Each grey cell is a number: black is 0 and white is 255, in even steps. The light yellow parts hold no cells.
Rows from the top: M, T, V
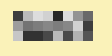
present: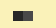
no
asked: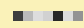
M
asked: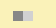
T
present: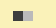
yes
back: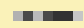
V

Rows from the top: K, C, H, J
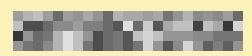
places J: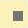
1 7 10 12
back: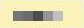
H
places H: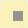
1 7 15 16 17
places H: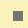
3 10 20 21 22
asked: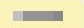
H

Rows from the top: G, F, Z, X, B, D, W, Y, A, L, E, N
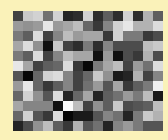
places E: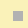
14
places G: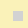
2 4 7 11
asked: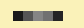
E
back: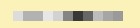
F
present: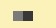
yes
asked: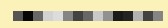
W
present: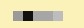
no

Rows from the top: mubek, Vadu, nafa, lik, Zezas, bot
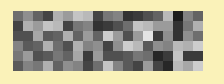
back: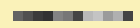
mubek
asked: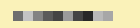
bot

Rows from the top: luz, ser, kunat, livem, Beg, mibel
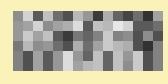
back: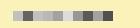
mibel
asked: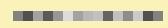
mibel
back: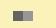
Beg
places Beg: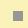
4 6 11
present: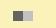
yes

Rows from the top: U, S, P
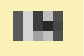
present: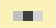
no
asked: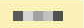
P

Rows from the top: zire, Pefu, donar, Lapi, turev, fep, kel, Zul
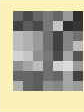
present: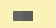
yes
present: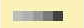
no
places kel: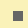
0 1 4
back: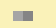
Zul

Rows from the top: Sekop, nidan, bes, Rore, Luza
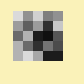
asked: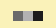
bes
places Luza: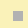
0
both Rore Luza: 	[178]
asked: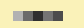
Rore
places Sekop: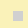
2
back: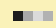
Luza

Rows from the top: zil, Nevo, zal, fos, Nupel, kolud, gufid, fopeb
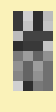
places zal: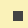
1 2 3
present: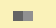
yes
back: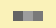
Nupel
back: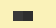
fos

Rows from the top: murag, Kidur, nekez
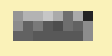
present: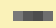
yes
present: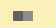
yes
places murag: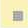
4 6
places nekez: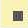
2 3 4 5 6
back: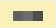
Kidur

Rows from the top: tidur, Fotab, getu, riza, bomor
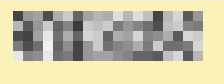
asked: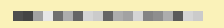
getu
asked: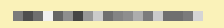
riza
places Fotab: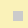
3 7 9 16
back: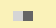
getu

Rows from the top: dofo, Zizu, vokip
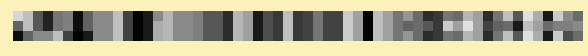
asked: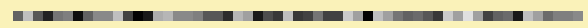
Zizu
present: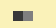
no
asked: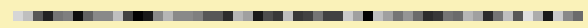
dofo

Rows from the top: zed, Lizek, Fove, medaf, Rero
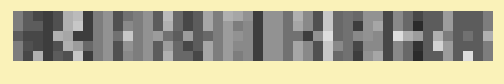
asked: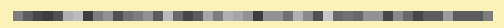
zed
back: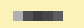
zed
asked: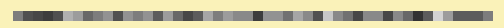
medaf
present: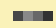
yes

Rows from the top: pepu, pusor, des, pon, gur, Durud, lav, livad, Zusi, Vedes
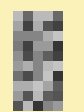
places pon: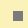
0
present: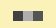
yes
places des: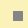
0 1 2
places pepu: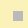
0 2 3
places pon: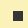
4
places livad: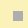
0 1

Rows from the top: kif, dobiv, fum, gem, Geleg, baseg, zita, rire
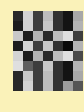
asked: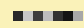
zita
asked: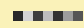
rire
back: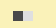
Geleg
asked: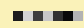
gem

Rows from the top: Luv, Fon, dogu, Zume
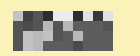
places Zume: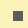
3 4 5 7 8 9
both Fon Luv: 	[84]
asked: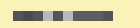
Fon
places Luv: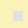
7 9
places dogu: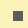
5 7 8 9
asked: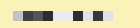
Luv
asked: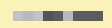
dogu

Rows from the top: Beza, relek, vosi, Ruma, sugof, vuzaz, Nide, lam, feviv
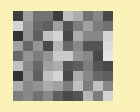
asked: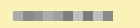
lam
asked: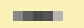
feviv

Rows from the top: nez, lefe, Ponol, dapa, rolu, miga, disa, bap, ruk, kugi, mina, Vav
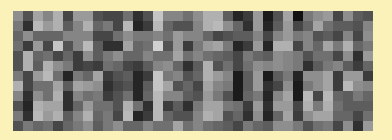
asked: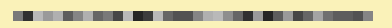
lefe
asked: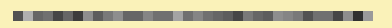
rolu
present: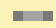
yes
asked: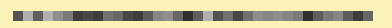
miga
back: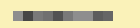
Vav

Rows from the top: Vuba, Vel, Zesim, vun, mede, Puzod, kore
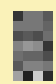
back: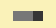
Vuba
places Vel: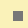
0 1 2
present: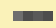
no
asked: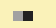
kore
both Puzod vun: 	[130]
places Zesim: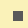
1

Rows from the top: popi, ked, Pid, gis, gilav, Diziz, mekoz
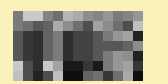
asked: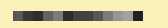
Pid
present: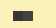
no
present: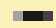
no
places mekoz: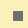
8 10
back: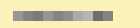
popi

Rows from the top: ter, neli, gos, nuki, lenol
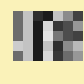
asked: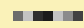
ter
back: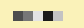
gos
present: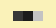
no
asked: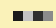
nuki
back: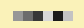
lenol

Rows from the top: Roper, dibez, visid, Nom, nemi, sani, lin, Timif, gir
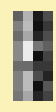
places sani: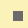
0 1
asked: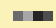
visid
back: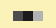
Roper

